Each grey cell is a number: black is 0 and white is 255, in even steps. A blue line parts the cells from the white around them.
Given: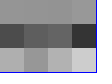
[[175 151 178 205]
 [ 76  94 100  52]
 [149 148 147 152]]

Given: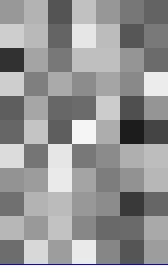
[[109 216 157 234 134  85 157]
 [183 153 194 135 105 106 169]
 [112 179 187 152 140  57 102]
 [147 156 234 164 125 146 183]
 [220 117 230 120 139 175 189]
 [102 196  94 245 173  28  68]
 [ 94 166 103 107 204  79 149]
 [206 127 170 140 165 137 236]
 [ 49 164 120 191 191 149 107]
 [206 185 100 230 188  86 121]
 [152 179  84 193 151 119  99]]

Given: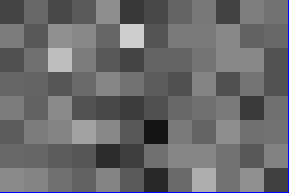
[[138 131 112  98 131  90  40 106 173 115 143  64]
 [105 103  93  86  44  63 112 134 133 114  88 130]
 [ 93 124 131 161 135  88  21 123 100 141 112 115]
 [125  98 137  82  73  61  81 104 113 123  59 113]
 [103 101  87 107 134 115  92  80 131  81 116  83]
 [ 80 112 190 124  88  68 100 100 117 135 135  83]
 [124  89 144 136 102 205  85 123 123 135  98 104]
 [ 68 104  72  91 142  56  73 100 120  66 127 115]]

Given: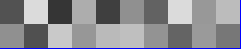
[[144  80 201 151 186 191 147 100 154 119]
 [ 82 219  53 173  63 144  98 219 152 188]]

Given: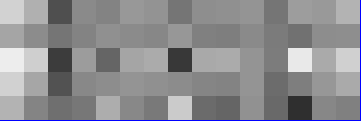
[[179 132 111 119 173 136 121 203 107 101 145 105  47 135 128]
 [209 166  82 136 141 148 144 140 133 131 148 108 126 151 170]
 [237 207  60 156 101 165 171  56 169 171 148 124 233 170 208]
 [165 140 117 131 144 139 135 151 128 126 138 123 113 141 142]
 [210 176  79 138 131 152 147 117 142 144 148 117 157 153 179]]

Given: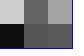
[[ 15  85  89]
 [206 100 163]]
